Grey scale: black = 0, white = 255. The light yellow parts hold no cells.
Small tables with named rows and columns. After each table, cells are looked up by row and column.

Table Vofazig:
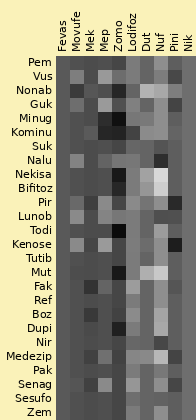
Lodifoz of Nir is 103
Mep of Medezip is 112
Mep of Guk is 154
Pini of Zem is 94
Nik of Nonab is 110
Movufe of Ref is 80

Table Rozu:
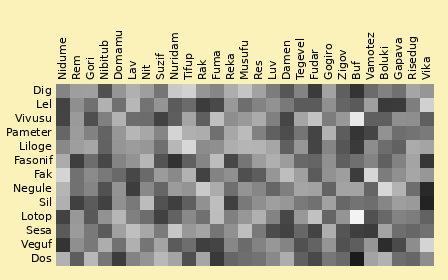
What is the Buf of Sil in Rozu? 115
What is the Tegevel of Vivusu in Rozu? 165
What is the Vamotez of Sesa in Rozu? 59
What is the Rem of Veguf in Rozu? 143
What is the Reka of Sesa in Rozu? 145
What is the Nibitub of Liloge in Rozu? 98
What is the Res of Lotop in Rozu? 176
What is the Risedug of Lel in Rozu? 126
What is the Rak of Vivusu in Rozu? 95
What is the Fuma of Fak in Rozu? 131
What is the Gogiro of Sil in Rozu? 161
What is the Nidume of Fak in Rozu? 212
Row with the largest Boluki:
Negule

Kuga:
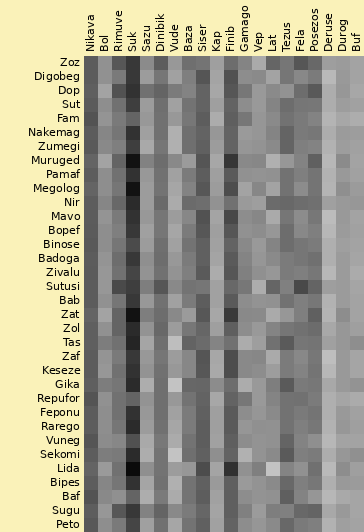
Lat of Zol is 132
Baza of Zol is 119
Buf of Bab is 163
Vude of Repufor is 152
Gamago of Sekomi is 177
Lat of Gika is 126
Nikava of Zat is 100
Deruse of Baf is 183
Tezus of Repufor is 114
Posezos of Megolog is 116
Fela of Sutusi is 73
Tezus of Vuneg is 100
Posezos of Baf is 150
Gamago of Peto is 141
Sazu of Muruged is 130
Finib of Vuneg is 95
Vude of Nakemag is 176
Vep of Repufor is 153
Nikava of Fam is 83
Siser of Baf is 93

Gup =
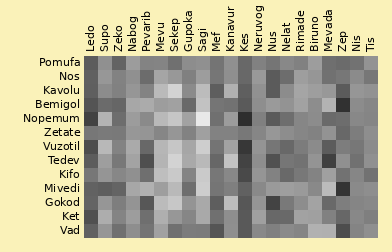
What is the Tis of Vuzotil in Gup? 139
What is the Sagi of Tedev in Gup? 185
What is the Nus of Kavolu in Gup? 91
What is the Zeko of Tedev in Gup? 120
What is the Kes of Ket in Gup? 89
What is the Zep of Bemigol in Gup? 49
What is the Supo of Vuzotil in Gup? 184
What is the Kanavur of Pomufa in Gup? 144
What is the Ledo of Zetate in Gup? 119
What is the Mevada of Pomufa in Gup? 111
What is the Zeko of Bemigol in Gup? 102
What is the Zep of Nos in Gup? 119
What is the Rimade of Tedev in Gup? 114
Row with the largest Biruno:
Vad

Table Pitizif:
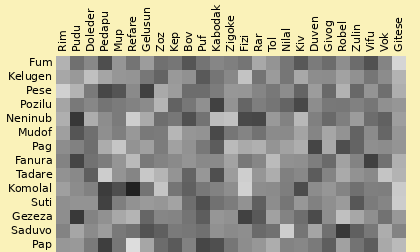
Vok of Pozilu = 144
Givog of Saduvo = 112
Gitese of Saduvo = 131
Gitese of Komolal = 202
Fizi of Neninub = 73
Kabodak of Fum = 134
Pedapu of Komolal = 60
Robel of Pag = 78
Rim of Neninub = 175
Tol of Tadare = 173
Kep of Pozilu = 98
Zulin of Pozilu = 129
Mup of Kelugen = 150
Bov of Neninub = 80
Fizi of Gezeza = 65
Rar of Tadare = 150
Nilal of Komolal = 126
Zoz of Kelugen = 100

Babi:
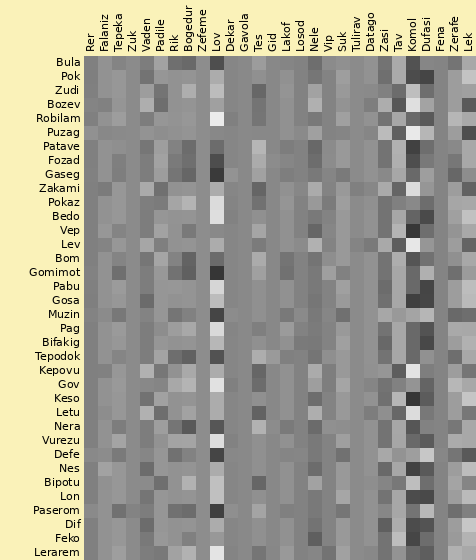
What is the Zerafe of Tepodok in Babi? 110
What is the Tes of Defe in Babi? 144
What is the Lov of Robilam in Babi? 235
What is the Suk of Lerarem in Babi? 161
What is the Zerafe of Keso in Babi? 157
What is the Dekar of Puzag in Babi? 134
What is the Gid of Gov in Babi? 136
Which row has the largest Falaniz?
Nes

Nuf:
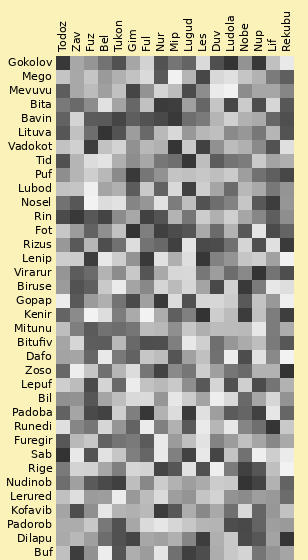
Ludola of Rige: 123
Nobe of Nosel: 198
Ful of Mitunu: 188
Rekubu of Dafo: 242
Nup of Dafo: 225
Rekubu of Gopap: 239
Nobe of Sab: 113

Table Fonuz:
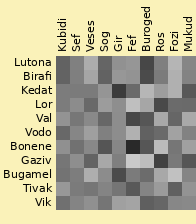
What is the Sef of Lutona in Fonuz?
128
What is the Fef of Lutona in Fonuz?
150
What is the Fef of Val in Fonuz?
71
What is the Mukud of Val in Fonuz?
169
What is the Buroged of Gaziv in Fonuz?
189
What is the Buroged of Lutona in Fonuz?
71
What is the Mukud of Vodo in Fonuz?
130
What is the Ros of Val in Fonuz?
168
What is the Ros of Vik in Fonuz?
102
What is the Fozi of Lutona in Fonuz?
181
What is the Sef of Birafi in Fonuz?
127
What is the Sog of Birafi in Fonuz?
98
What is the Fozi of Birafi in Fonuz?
176
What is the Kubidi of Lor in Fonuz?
124
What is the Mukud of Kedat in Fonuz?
88
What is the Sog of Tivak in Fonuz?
132
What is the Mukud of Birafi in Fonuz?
131
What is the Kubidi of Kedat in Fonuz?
124
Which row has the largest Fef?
Gaziv

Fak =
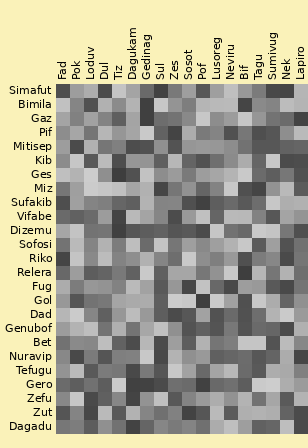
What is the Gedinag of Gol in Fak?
172
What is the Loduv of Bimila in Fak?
81
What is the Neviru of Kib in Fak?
139
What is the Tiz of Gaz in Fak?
95
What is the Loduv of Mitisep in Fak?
177
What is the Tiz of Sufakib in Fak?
102
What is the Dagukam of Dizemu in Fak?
86
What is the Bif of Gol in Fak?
80
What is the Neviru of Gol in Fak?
161
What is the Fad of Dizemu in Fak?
166
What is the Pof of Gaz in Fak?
199
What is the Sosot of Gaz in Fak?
137
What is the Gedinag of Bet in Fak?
183
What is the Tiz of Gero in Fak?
203
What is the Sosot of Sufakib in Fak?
80
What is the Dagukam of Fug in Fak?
186
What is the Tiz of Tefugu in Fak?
119
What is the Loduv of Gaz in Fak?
161
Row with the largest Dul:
Miz

